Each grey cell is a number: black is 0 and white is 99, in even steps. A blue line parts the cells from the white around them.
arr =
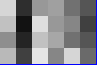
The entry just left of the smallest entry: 75
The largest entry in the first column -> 83
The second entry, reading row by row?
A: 18
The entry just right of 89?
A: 52
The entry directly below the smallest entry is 14

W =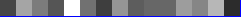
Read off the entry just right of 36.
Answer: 40
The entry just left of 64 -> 27
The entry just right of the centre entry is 36
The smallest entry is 17

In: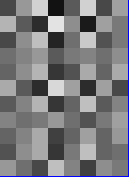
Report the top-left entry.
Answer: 28
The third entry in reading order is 81
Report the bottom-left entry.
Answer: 59
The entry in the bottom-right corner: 47
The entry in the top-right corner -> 62
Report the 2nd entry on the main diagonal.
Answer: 35
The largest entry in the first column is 70
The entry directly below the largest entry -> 14
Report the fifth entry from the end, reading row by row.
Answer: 74
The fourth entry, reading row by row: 7
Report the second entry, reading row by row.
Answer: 59
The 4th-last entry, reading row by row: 51
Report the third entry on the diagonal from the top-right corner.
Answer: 78
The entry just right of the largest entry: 55

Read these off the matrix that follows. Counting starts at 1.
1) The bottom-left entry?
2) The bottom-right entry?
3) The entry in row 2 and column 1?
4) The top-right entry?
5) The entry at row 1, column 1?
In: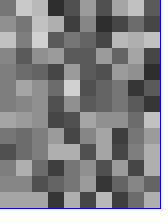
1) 64
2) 68
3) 56
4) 35
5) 46

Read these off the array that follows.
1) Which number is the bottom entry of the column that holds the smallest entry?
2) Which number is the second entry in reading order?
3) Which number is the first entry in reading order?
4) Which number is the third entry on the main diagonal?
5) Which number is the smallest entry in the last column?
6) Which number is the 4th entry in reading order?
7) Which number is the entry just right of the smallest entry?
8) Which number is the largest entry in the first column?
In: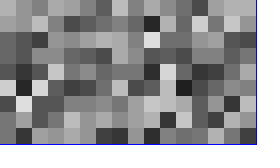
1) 43
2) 58
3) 69
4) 25
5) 25
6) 66
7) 29
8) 80
